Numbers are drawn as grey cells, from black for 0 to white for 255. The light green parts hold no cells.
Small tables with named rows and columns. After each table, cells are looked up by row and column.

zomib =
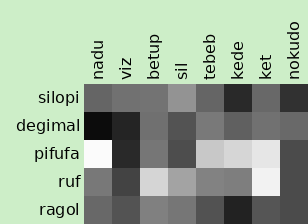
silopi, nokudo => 49
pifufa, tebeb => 200
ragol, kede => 34
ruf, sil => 163
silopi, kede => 41
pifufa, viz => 41
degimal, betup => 112
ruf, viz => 67
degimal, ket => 113
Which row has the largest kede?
pifufa

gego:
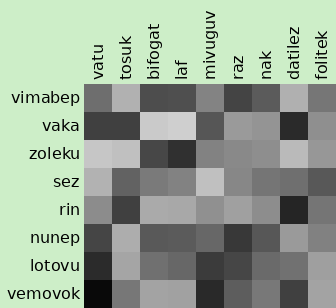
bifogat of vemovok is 163
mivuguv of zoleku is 130
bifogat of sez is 122
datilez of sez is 111
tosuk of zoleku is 192
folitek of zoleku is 151
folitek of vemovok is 163
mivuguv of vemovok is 41
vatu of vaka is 64
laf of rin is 168
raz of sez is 135
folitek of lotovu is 159
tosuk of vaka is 64
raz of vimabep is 68
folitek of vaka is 143
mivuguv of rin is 144
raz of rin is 160
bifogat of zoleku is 71
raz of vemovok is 93
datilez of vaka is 42

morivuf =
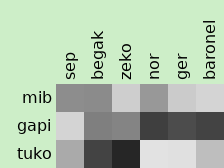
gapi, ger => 76
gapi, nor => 63
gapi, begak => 127
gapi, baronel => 67
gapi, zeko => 132
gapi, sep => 212
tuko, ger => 224
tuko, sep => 170
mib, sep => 141
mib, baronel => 212
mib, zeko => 206
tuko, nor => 226
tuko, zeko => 38
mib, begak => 139
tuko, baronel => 190
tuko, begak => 67

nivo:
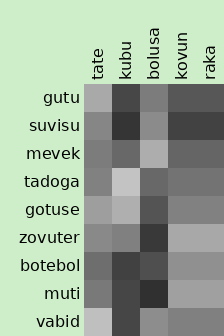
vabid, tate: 191
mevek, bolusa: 173
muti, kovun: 160
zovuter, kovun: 168
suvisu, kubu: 53
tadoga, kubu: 195
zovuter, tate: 137
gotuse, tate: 158
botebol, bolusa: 79
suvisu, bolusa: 139
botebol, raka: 144
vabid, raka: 128
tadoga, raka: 115
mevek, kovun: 101
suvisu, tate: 134
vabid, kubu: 70
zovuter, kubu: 128
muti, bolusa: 48
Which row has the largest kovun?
zovuter

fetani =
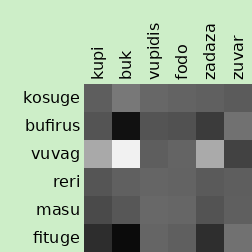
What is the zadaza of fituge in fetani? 46
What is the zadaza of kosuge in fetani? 96
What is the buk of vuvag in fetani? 241
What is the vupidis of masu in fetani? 104
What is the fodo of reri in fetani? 99
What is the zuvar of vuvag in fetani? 66
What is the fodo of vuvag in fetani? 100
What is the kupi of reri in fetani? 85

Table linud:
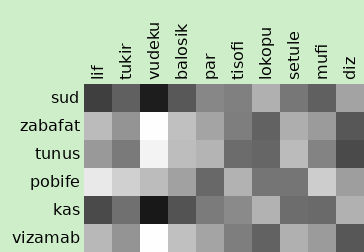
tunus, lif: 153
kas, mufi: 106
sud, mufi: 96
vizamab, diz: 87
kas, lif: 74
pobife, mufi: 205
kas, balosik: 83
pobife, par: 104
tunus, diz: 74
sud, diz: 163
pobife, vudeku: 188

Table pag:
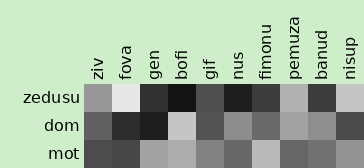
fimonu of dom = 105
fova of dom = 45
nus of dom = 141
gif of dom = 83
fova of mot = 71
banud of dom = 142
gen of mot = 163
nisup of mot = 148
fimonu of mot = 185
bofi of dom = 197
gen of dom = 30
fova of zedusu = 231
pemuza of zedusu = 177
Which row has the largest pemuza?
zedusu

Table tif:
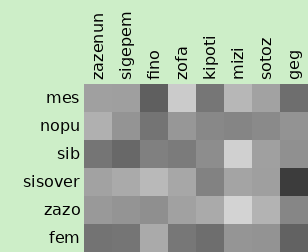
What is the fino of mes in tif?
95
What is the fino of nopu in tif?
116
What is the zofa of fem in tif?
119
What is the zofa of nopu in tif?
151
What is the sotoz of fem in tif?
147
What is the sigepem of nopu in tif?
148
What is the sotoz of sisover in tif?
159
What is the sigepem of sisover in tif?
170
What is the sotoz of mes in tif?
162
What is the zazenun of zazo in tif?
153

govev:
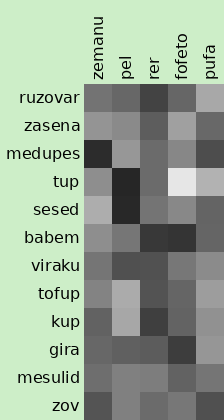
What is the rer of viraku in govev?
81
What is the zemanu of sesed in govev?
173
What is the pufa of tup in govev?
178
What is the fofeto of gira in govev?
61
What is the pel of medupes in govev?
151
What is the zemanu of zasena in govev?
148
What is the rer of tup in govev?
107
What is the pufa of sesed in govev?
100
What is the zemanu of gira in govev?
103
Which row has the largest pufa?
tup

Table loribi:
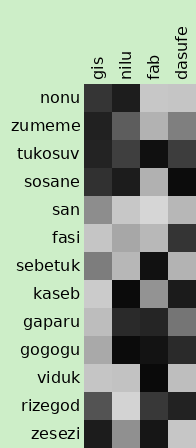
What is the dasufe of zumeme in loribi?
127
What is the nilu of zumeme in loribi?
93
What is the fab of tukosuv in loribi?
16
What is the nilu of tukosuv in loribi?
63
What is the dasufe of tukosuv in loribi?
61
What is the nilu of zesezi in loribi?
144
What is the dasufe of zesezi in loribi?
198
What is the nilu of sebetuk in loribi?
183
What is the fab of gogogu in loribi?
19
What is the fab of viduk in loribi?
10
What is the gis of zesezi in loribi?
28
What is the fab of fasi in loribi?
184
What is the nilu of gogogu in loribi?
11
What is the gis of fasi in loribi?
197
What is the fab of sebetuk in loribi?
17
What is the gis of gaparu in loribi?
189
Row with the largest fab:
san

